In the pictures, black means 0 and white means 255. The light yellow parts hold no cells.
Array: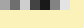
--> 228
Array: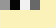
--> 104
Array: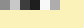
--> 173
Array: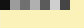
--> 69
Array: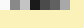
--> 168
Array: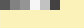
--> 66
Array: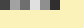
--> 47
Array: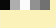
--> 113
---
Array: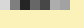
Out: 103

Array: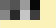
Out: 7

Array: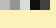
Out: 15

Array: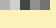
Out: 145

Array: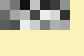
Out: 196

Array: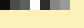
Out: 254

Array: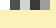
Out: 57

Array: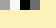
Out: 109

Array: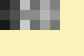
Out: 110
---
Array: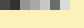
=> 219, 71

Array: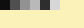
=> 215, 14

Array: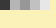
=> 231, 56

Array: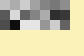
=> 141, 77

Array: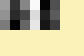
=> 80, 123

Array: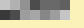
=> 96, 57
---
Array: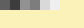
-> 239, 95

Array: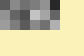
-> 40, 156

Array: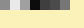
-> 118, 140

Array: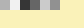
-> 145, 179

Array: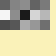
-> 122, 76

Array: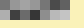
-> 97, 175

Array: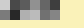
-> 62, 123

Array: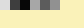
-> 145, 221

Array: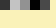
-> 73, 52
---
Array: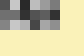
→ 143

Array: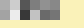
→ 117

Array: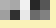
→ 129

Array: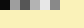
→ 137

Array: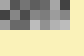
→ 188

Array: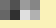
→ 177
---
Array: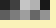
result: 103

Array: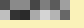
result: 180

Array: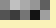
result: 19

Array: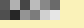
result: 208

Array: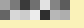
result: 183

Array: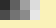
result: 139
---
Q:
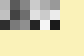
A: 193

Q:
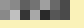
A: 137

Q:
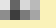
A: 141

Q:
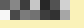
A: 247

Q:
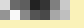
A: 148

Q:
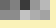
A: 140

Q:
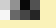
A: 246
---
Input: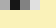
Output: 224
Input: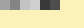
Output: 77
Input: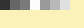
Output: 224
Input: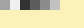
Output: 194
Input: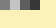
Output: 55
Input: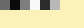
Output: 184
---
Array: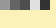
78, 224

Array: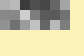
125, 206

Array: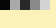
41, 211

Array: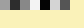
243, 243

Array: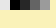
39, 231

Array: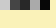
40, 203

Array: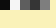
94, 245

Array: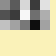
247, 247
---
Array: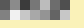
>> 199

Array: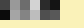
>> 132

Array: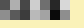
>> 60

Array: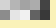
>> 241

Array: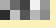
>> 86

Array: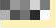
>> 114
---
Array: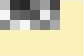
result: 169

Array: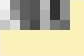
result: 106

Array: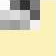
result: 240

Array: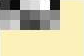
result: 176

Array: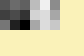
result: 200

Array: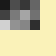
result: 46

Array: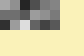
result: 88
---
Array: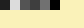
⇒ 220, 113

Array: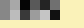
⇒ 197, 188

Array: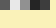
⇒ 232, 145

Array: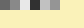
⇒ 232, 193

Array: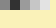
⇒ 227, 198

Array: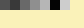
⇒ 205, 182
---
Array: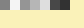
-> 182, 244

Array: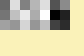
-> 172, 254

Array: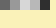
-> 215, 215

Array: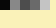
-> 77, 196

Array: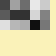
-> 50, 232

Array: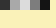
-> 220, 220

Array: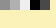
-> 239, 239

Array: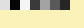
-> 58, 245

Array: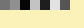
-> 195, 226

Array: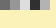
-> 221, 221
